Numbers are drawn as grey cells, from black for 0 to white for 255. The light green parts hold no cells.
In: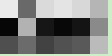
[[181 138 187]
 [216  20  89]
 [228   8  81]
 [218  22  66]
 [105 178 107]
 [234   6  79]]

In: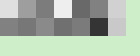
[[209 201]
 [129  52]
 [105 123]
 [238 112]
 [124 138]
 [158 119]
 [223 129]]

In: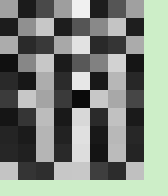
[[160  30 171  21  39  70  26  39  36 192]
 [ 85 196  53 210 183 168 193 184 187  44]
 [ 29 137  41 129  24 199  42  24  20  62]
 [240  85 226  88 231  10 216 224 221 200]
 [158  29 168  27  43  58  25  34  41 199]
 [ 73 199  57 199 173 164 188 181 181  46]
 [ 27 144  42 135  23 199  53  27  32  52]
 [161  28 172  16  41  59  21  36  38 196]]

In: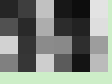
[[227 222 157 187]
 [ 13  34  46  20]
 [ 23  44 137  91]
 [193 173 139 206]
 [ 62  41  52  54]
 [ 37  81 210 128]]

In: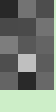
[[ 77 115 100  92 104]
 [115  74  88 191  41]
 [ 40  73 125  78 100]]

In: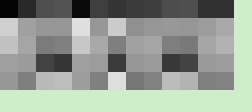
[[ 48 169 178 157 131]
 [ 49 156 166 154 128]
 [ 79 150 121  67 179]
 [ 77 152 126  56 188]
 [ 62 150 166 155 130]
 [ 59 144 161 151 119]
 [ 52 203 127  59 222]
 [ 63 151 169 156 128]
 [ 10 223 199 159 157]
 [ 83 150 128  53 189]
 [ 78 151 123  66 185]
 [ 41 160 165 155 127]
 [  4 207 193 159 151]]

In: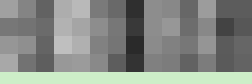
[[ 92  87 102  99]
 [ 92  67  91  90]
 [156 136 149 124]
 [103 109 119  98]
 [136 151 129 124]
 [141 141 139 128]
 [ 47  57  42  51]
 [105 119 117  93]
 [122 141 129 137]
 [185 165 176 155]
 [173 178 191 152]
 [ 98 107 100  94]
 [132 115 143 114]
 [160 119 150 168]]

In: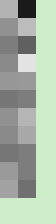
[[ 26 188  96 227 153 125 181 168 125 125 112]
 [179 145 125 138 151 119 144 137 118 154 163]]

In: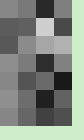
[[127  73 177 130  25  98  79]
 [ 41 207 166  46 106  32  65]
 [121  96 139 123  84 109 102]
 [135  92  88 142 135 143 134]]
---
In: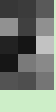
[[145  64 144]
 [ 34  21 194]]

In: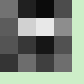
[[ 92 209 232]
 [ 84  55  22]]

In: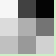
[[219 175 116]
 [192 153 209]]

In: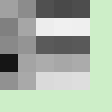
[[128 166 237]
 [137 148  90]]

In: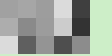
[[173 138 156]
 [219  95 148]]

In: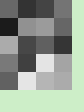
[[ 27 145 155]
 [171  71  96]]

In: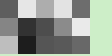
[[133  50  77]
 [190  29  85]]
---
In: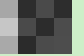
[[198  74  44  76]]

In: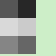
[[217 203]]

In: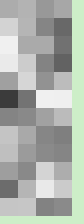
[[211 181 133 104]
 [234 204 131  98]
 [ 59 115 240 239]
 [196 169 134 127]
 [158 137 212 173]
 [197 198 130 138]]

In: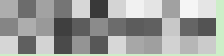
[[133 173 153  63  92 139 108  92  96 200 101  83]]

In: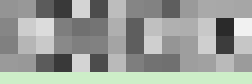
[[134 205 220 126 112 116 175  94 192 176 174 200  42 241]
 [154 152  91  57 212  76 186 126 114 112 158 161 186 155]]

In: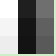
[[245  21  96]]

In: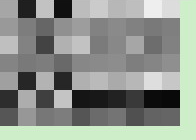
[[153 125 102 144 157 130 138 129 121 127]
 [132 121 125 105 135 138 141 126 133 143]
 [ 45 173  63 196  21  24  34  57  11   9]]
